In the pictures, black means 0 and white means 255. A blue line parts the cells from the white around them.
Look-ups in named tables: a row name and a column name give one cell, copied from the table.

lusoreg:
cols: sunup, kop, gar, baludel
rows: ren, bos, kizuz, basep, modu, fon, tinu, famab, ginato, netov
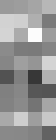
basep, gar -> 122
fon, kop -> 127
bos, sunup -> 210
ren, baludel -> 183
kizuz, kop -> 171
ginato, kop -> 206
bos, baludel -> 122
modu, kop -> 159
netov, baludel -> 98
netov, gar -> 131
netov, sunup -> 137
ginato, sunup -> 169
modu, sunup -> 134
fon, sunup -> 82
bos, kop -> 207
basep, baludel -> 132
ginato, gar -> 158

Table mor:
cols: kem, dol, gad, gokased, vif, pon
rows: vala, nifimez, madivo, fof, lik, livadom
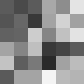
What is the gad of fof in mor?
191
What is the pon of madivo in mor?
227
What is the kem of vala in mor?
91
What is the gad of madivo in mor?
205
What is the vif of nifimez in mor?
211
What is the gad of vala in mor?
91
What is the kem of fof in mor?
164
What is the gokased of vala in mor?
168
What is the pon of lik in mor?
188
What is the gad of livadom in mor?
164
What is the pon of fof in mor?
91
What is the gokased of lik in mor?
42
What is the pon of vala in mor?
228

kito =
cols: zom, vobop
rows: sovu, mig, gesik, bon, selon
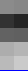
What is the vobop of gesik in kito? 96
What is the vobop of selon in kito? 202
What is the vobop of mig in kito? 37
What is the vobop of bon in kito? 181
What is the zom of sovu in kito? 139
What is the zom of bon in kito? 173
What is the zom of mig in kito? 50
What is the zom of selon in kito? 186
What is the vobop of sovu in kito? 135
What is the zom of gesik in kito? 98

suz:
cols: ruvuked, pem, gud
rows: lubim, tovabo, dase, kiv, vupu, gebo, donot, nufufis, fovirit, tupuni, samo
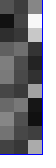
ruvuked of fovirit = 134
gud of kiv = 52
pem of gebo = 73
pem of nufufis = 120
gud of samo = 171
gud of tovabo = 247
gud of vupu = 35
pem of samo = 55
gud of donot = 162
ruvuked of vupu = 126
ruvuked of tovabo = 17
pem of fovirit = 80
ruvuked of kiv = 96
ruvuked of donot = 70
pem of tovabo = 69
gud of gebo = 49
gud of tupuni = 63
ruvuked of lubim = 83
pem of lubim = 61
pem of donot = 58
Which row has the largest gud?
tovabo

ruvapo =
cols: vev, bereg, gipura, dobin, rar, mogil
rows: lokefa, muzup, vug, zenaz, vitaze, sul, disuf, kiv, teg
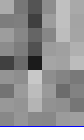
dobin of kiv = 146
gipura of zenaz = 81
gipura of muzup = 63
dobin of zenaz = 156
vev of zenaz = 140
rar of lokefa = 192
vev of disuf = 115
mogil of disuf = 130
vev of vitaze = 64
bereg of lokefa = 119

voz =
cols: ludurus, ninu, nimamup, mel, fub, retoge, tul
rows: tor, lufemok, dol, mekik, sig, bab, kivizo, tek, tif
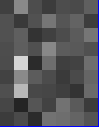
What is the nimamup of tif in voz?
43
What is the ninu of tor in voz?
137
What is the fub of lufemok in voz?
85
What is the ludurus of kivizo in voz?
79
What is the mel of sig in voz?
110
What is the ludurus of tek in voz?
70
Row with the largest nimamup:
bab

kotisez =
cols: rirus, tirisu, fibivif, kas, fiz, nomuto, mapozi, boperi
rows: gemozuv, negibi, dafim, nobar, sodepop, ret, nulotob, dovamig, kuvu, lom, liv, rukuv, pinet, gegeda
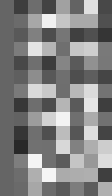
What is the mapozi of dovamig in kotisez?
229
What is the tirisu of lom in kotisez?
53
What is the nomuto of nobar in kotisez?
198
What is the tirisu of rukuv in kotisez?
126
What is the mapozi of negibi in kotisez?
169
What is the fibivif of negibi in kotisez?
167
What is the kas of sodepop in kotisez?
60
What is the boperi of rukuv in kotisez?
220
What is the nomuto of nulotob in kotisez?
184
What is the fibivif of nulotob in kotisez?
218
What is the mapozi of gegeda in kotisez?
92
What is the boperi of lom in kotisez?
68
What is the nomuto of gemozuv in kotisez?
99
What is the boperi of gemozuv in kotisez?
72
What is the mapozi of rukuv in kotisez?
152

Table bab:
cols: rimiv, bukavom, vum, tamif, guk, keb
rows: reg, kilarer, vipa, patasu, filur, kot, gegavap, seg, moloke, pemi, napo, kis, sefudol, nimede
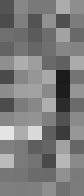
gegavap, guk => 29
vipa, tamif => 109
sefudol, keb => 123
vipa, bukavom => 107
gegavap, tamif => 137
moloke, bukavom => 144

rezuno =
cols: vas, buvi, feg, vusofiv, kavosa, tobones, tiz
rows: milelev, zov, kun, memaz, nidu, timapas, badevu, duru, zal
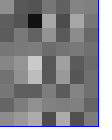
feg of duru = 144
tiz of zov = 119
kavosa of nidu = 160
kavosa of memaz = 116
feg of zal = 172
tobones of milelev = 132
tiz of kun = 104

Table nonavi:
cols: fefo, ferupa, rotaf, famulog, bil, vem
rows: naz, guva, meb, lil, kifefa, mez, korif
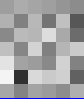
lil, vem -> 203
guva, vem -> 87
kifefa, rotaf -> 156
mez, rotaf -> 217
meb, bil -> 169
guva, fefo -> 177
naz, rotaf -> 165
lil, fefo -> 192
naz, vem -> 140
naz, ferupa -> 172
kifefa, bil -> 210
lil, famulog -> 128
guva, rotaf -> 184
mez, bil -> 208
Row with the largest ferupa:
meb

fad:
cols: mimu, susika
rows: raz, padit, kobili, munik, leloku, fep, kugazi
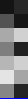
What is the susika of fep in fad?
165
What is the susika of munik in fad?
33
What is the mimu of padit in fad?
83
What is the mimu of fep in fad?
228
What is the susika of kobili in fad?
209
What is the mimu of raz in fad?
20
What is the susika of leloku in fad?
208
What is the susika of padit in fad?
22
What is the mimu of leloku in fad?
182
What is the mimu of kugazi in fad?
134
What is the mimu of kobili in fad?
169
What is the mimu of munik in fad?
126
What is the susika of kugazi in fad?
36
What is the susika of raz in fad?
39

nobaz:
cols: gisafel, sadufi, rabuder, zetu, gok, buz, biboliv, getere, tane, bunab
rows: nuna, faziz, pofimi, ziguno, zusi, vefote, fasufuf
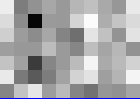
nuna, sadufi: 125
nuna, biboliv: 192
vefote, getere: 159
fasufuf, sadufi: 195
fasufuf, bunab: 165
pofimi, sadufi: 156
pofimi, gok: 132
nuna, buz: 182
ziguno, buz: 134
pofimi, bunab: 227
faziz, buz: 212
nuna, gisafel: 237
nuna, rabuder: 146
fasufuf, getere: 150
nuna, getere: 169
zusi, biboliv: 244
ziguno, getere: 165
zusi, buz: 187
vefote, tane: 180
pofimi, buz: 111

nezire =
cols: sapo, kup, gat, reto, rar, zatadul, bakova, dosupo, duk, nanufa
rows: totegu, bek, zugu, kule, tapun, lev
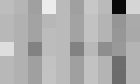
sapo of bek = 184
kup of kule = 177
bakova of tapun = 194
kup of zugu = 177
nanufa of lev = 180
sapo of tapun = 184
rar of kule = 186
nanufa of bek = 170
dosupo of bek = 180
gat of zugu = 163
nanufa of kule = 180
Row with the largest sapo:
kule

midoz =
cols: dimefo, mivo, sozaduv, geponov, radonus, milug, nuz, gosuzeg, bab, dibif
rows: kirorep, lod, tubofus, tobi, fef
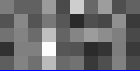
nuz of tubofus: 156
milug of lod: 42
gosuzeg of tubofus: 141
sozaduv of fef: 112
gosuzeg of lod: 71
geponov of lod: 120
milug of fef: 114
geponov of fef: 187
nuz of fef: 57
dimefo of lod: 83
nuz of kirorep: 104
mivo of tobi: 128
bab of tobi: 125
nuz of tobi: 43
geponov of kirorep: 155
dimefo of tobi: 49
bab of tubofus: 127
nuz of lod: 79
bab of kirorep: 79
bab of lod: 144

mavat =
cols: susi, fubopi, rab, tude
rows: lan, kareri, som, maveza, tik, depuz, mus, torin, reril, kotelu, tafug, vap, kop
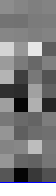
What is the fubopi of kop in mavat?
4
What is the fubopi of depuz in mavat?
63
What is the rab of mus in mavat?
161
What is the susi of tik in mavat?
155
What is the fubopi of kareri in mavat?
114
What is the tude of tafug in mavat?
121
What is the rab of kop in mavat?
56
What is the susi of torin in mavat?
159
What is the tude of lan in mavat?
131
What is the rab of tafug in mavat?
189
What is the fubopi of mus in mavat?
44
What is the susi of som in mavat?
134
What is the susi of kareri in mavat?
115
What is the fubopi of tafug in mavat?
135
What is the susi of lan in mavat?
141
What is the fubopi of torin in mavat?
5
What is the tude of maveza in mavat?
93
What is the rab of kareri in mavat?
123
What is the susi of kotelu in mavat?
149
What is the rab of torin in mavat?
176

